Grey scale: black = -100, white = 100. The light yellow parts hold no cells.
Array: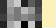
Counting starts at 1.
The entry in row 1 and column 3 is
58
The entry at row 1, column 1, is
-62
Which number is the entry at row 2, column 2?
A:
20
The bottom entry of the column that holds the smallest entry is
-97
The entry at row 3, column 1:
-51

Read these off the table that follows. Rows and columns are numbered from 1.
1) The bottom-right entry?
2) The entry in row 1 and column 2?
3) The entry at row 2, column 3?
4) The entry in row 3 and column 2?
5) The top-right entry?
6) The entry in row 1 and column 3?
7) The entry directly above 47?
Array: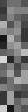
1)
-34
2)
-12
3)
1
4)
1
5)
-34
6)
-12
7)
-22

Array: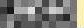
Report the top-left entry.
-20
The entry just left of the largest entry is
37
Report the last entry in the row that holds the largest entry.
-7
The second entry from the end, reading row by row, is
-7
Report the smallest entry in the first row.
-57
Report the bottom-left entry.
-20
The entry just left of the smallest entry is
-57
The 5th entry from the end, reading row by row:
-7
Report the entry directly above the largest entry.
3
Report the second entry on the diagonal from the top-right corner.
3
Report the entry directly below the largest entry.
15
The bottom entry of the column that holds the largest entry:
-32
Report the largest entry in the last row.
25

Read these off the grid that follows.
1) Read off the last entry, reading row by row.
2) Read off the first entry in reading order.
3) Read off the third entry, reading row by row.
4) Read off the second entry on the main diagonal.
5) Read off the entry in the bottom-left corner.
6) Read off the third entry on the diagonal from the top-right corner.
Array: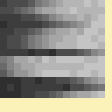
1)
54
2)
-52
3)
-41
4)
-41
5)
-63
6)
30

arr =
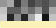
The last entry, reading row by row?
52
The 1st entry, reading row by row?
18
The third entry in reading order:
-58
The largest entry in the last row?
84
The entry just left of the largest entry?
31
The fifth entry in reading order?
-47
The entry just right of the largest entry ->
-84

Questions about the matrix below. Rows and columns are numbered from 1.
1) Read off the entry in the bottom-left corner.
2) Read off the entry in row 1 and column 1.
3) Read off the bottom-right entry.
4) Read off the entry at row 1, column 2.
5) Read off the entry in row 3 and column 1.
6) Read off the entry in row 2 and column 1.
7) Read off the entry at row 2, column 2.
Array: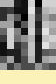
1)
28
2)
41
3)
-41
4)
41
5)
-64
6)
-64
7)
-53
